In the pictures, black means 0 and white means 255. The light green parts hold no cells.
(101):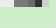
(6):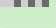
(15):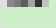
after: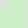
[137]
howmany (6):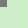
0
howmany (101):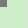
2

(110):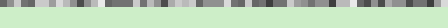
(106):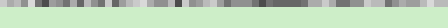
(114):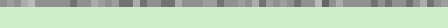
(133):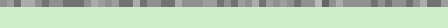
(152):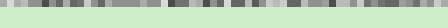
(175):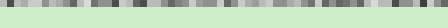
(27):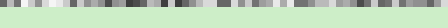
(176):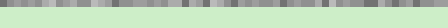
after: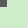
[144]
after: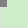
[144]
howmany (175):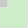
9
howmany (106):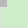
10

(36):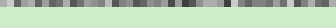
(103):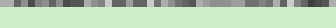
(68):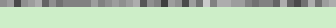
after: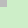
[86]
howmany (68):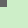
3
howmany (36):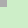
7
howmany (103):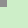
8
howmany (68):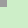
10
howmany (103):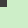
1

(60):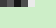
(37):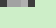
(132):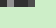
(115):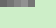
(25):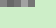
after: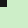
[77]
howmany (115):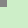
1
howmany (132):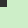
3

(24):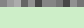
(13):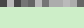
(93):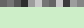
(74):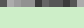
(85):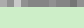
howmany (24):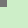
2
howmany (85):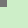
1

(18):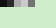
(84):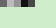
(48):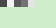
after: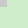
[115]
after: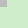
[147]

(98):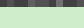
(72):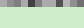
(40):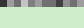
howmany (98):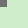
1
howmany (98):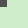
4
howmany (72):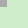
4
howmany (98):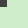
6
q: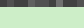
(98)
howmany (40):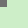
4
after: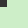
[157]

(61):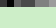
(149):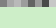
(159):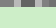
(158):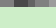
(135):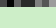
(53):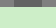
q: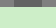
(53)
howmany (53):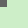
4
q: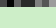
(135)
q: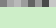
(149)
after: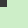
[4]
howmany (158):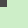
2

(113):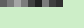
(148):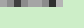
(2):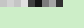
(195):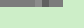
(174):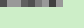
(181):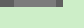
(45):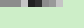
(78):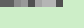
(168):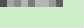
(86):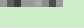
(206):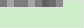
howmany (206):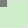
4
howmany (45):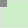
4
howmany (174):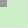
4
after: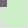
[140]

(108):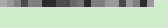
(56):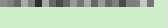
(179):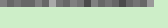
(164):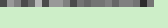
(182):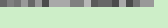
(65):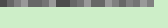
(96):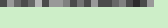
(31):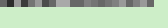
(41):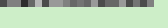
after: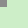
[128]
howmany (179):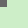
9
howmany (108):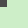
4
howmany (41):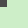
5
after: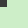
[116]
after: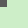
[103]

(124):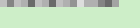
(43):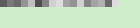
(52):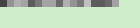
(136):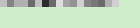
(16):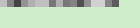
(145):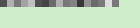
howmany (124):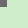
3
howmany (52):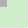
2

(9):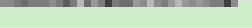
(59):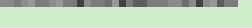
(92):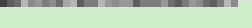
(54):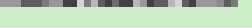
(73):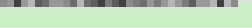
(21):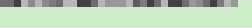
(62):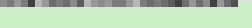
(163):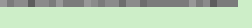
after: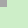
[183]
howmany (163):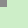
10
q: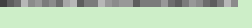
(92)
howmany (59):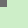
2
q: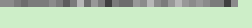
(9)
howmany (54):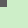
8

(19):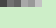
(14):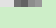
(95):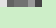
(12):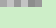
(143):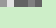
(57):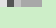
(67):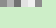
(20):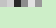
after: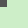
[195]
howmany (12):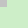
2
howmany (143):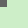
3
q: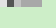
(57)
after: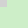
[41]
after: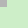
[114]
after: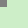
[99]

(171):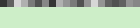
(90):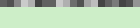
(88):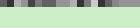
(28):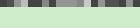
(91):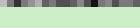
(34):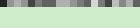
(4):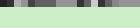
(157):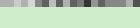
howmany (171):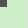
3
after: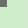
[81]
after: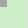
[189]
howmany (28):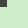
7

